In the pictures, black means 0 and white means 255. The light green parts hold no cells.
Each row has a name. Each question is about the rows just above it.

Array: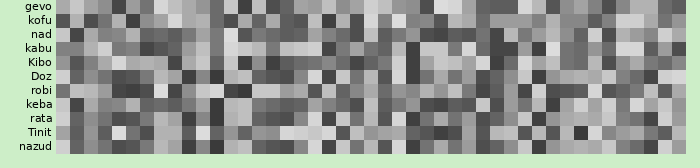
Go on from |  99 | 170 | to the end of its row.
|  93 |  85 | 191 |  64 | 178 |  78 | 214 | 129 | 220 | 129 | 135 |  85 | 184 | 170 | 107 | 156 | 156 | 156 | 129 | 178 | 135 | 135 |  93 | 129 | 207 | 207 | 170 | 115 | 149 |
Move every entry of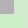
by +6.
| 184 |
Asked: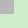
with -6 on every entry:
| 178 |
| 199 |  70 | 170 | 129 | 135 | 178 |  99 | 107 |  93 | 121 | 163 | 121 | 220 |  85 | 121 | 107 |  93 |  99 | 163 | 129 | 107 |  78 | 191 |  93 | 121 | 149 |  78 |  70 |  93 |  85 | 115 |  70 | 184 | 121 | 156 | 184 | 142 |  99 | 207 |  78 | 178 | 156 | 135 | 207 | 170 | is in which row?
nad

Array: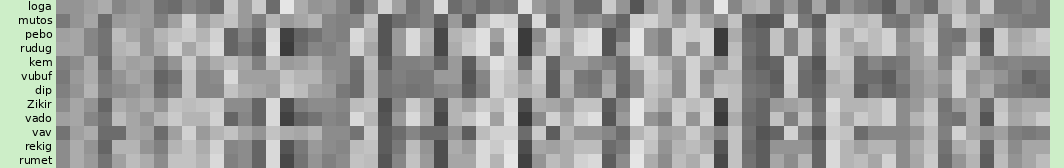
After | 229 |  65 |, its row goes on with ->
| 148 | 188 | 172 | 209 | 217 |  93 | 140 | 229 | 172 | 140 | 188 | 172 | 202 |  72 | 194 | 115 |  93 | 166 | 140 | 180 | 101 | 217 | 180 | 188 | 166 | 209 | 140 | 166 | 202 | 108 | 148 | 180 |  93 | 188 | 148 | 166 | 188 |
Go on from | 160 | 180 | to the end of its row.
| 180 | 140 | 172 | 194 | 115 | 172 | 188 | 101 | 180 | 140 | 166 | 166 |
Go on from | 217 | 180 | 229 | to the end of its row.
|  65 | 148 | 188 | 172 | 209 | 217 |  93 | 140 | 229 | 172 | 140 | 188 | 172 | 202 |  72 | 194 | 115 |  93 | 166 | 140 | 180 | 101 | 217 | 180 | 188 | 166 | 209 | 140 | 166 | 202 | 108 | 148 | 180 |  93 | 188 | 148 | 166 | 188 |
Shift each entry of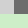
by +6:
| 215 | 114 |
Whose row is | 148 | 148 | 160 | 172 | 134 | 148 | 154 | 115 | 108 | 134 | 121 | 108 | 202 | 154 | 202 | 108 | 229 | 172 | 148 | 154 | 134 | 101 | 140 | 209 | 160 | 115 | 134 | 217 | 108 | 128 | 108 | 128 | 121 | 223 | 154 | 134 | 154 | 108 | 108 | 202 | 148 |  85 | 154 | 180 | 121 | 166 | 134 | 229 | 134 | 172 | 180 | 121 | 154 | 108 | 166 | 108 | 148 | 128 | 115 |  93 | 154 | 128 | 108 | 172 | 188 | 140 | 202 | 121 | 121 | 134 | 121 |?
loga
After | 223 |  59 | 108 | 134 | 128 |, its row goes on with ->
| 140 | 209 | 166 |  85 | 154 | 217 | 166 |  72 | 172 | 202 | 223 | 134 | 217 |  59 | 160 | 202 | 154 | 217 | 223 |  85 | 154 | 229 | 148 | 128 | 209 | 148 | 209 |  59 | 188 | 115 | 101 | 194 | 128 | 194 | 115 | 209 | 180 | 166 | 188 | 209 | 148 | 160 | 209 | 121 | 134 | 202 |  93 | 202 | 172 | 188 | 194 |
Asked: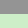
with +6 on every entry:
| 154 | 154 |

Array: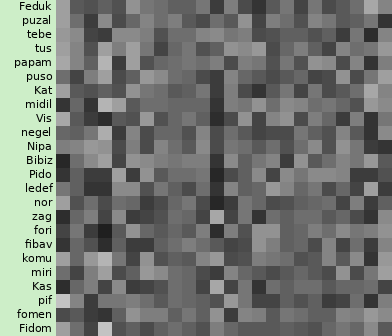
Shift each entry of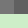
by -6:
| 112 |  90 |
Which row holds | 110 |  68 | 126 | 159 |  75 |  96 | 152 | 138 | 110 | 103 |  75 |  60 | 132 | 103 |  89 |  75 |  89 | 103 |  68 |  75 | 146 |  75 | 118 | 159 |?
puso

